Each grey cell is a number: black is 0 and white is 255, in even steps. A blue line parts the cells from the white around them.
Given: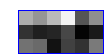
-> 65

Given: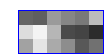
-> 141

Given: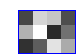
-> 93

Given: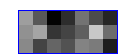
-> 131

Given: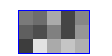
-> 170

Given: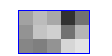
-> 147

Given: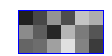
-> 224

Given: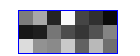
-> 98

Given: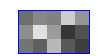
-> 184

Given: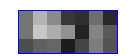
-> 69
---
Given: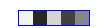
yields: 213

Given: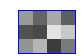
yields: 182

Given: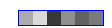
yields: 143

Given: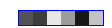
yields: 156

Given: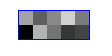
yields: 116

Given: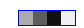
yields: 93

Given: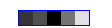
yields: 3

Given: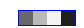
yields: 185
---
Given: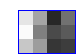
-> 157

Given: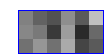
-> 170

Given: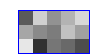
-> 118

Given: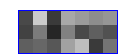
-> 190

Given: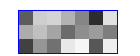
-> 246

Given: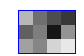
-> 134

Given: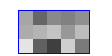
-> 63

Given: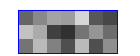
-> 186

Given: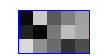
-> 106
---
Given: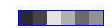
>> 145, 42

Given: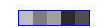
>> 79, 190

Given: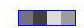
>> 156, 116

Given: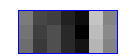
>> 131, 109

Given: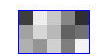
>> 47, 176

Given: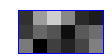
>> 28, 122

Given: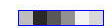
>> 215, 189
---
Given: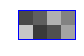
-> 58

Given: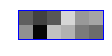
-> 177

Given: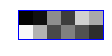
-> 128

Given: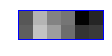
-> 109

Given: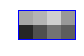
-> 79

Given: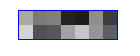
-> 197
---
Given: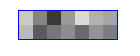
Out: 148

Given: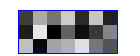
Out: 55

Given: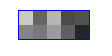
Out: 95

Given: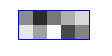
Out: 72

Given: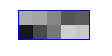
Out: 207

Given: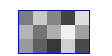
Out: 241
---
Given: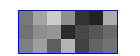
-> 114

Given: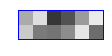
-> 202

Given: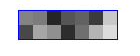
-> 72

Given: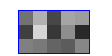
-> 63

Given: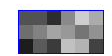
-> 110

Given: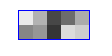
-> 134
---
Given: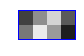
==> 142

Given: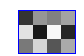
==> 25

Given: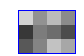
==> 124

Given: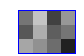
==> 174

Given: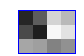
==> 30

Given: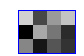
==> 168

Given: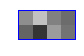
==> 194
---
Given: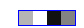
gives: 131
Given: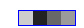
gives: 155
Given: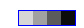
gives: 12
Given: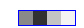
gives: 243
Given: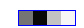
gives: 246
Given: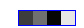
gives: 230
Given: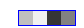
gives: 130
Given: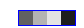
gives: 29
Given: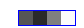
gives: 252
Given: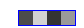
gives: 154
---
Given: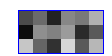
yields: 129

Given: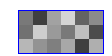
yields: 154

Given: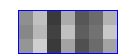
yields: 65

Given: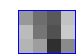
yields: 81

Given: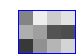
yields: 83

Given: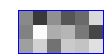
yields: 173

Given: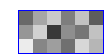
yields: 56
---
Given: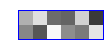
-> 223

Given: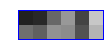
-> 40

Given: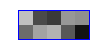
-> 74

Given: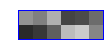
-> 128

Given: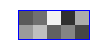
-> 112

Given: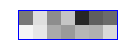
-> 223
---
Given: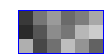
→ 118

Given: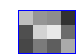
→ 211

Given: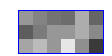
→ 151

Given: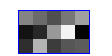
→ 152

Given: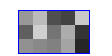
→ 116

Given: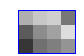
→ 140

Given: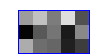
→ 117

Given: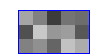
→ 151
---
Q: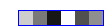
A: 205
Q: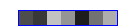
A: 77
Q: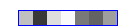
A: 192
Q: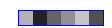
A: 178
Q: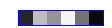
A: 38
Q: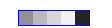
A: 146
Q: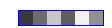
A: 57
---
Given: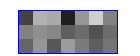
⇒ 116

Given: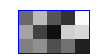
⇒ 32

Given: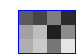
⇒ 229

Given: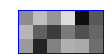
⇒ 110

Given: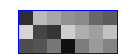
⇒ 131

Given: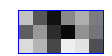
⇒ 79

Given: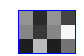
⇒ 115

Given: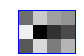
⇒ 180

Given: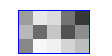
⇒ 190
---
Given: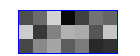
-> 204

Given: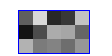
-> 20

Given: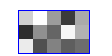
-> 46

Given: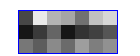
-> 22

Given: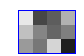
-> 192

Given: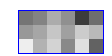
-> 152

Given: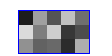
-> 219
